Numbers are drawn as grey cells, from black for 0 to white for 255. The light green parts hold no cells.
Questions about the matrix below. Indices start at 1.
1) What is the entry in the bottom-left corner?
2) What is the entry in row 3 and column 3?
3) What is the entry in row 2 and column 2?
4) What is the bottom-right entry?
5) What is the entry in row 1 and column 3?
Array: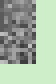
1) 190
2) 121
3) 137
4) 61
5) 106
